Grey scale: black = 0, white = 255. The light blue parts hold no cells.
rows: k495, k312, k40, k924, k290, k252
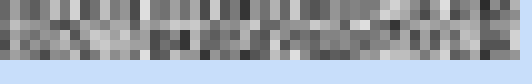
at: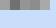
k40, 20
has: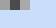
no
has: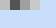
yes
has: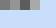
yes
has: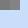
yes
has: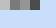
yes
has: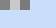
no

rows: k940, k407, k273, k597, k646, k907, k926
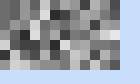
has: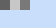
no
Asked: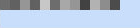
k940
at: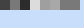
k646, 3
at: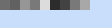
k407, 0
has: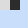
yes
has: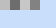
yes

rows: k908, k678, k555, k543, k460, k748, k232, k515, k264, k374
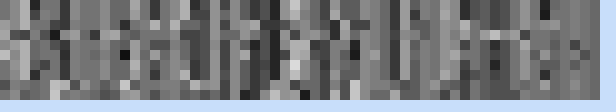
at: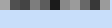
k748, 30
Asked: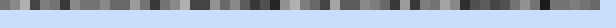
k678
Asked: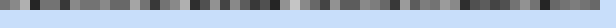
k908
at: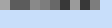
k678, 33
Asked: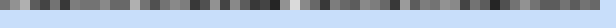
k232

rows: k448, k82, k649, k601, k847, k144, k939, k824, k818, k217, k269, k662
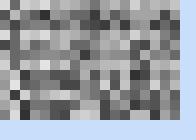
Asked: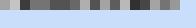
k824
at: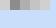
k217, 2

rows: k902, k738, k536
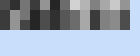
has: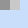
no
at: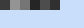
k738, 0
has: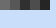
no

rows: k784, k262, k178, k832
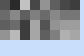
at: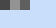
k784, 3
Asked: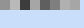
k832
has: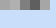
no
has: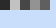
yes
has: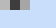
yes
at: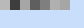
k832, 1

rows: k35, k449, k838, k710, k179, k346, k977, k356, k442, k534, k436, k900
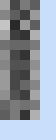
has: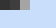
no
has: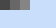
yes
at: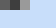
k449, 1

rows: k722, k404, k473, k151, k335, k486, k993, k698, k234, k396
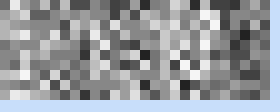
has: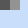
yes
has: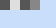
no
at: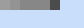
k473, 1
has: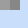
yes
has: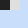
no
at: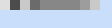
k234, 4

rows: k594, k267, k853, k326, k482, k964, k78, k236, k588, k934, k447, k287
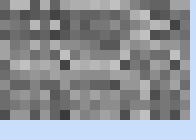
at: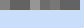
k588, 3
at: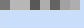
k594, 0
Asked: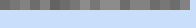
k447
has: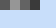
yes
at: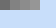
k236, 0

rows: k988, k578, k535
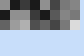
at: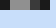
k578, 0
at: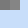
k988, 6
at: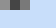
k988, 4
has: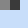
no
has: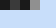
yes
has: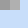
yes
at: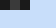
k988, 1

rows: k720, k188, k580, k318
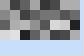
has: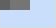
yes
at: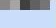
k188, 0
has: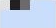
no
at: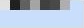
k318, 1
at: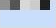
k580, 3
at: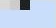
k580, 5

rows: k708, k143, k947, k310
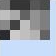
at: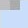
k143, 0
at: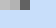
k310, 2

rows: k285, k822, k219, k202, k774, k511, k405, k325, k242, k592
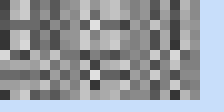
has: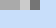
yes
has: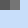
yes
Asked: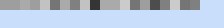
k242
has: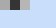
yes
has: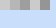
no

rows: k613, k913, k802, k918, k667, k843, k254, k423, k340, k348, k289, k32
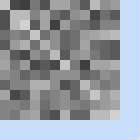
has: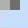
yes
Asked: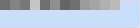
k918
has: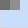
yes
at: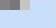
k918, 1
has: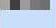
yes

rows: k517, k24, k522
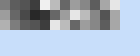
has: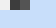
no
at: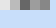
k522, 5
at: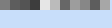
k522, 1
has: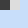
no
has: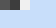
yes
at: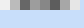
k517, 4
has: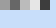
no

